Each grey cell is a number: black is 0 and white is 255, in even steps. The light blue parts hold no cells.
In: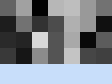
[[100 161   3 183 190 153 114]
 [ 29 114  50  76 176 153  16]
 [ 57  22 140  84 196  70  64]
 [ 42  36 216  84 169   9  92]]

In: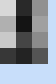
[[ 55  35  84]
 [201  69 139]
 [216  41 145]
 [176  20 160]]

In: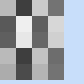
[[ 89 239  95 215]
 [ 95 231 103 208]
 [172  75 180 115]
 [186  62 194 109]
 [186  62 202 115]]

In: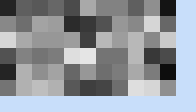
[[ 36  95  88 103  75 169 130 130  95 143  20]
 [ 82 130 116 124 222 229 116 116 184  56  75]
 [ 36 177 143 163 103 151 110 124 169 124  13]
 [214 169 151 151 157  63 184 157 184 136 202]
 [136 110 163 157  43  56  82 151 136 214 103]
 [116 177 190 177  88  63  69 110 222 214 143]]

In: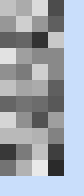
[[ 95 101  50 200]
 [213 144  82 159]
 [101 115 108  88]
 [226 159 137 137]
 [151 207 151  95]
 [193 165 171  95]
 [185 185 178 130]
 [ 56 123 193  62]
 [144 123 207 137]
 [193 171 219  76]
 [115 178 233  42]]

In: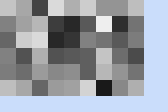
[[196 167  68 218 175 204 148 148 190]
 [190 167 102 155 161 211  24 136 175]
 [123 109 155 136 142  95 183 148 115]
 [129  82 175  82  89  95 196 109  75]
 [129 161 183  61  40  89 238  47 115]
 [102 204 218  40  53 129 115  89 123]]
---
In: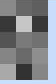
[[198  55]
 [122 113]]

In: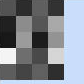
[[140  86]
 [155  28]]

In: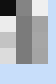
[[123 163]
 [123 166]]

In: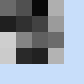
[[ 48  66]
 [133  96]]

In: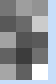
[[106 203]
 [ 84  90]]

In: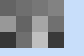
[[100 166]
 [111 191]]

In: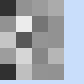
[[236 117]
 [ 88 148]]

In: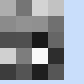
[[146 144]
 [ 79  25]]

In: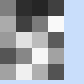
[[ 64 123]
 [225 188]]
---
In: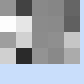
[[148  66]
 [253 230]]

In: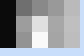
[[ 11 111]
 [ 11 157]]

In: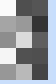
[[250  79]
 [165 153]]

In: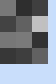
[[120  46]
 [ 67  97]]

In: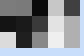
[[124 122]
 [ 20  26]]

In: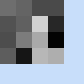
[[110 100]
 [ 82  96]]

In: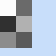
[[252 106]
 [ 48 177]]

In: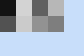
[[ 19 211]
 [ 82 203]]

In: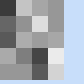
[[ 59 196]
 [102 146]]
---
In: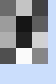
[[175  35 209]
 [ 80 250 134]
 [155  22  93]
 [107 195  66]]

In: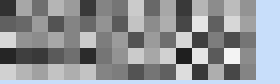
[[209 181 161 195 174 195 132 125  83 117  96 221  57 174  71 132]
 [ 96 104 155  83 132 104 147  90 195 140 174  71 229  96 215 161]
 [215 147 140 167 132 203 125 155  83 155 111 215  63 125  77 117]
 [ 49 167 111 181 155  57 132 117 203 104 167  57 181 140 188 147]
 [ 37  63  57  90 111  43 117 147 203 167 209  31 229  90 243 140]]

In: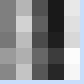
[[155 175 103  60 252]
 [127 210  95  25 224]
 [135 196  87  39 246]
 [127 181  81  25 232]
 [119 188  75  31 216]]

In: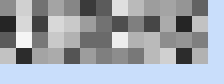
[[194  44 164 171  84 157 127 141 120 186 208  44 178]
 [ 91 245 120 201 178 106 106 237 178 186 141 149 127]
 [141 208 114 164 134  58  91 223 186 157 164 149  98]
 [ 37 216  64 216 201 157 114  78 127  70 171  37 194]]

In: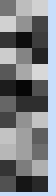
[[ 88 168 216]
 [117 189 209]
 [ 67 146 195]
 [ 53 125 175]
 [183 160 109]
 [195 160  94]
 [ 27   5  81]
 [209 146  67]
 [ 53  12  60]
 [102  46  46]
 [ 81  20  40]
 [203 132  34]]

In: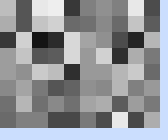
[[189  85 231 238  56 129 144 129 231  77]
 [158 144 202 189  48 152 152 181 202 106]
 [173  85 196 209 106 113 137 106 196  93]
 [106 129 129  71  71 121  77 231  71 173]
 [137 165 121  85  99 144 137 181 129 152]
 [113 181 113 137 113 165 173  93 158 121]
 [158 196  85  93 216 152 209  48 173 121]
 [ 56 209  21  42 216 165 144  77  36 181]]
